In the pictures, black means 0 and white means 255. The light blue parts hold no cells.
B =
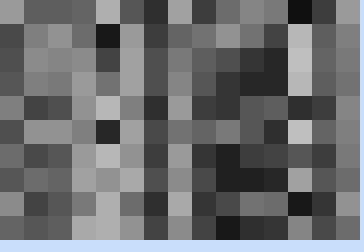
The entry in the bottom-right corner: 108
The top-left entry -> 154
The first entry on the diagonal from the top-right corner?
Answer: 154
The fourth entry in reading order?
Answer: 100
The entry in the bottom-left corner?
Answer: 100
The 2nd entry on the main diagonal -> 127
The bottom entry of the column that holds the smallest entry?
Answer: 133
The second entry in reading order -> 94
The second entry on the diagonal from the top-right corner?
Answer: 94
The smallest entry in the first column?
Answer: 73
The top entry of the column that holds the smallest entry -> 16
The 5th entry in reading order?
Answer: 175
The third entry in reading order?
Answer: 94
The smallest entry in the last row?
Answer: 24
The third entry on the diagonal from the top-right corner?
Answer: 191
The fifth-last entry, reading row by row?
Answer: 47
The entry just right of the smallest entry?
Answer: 61
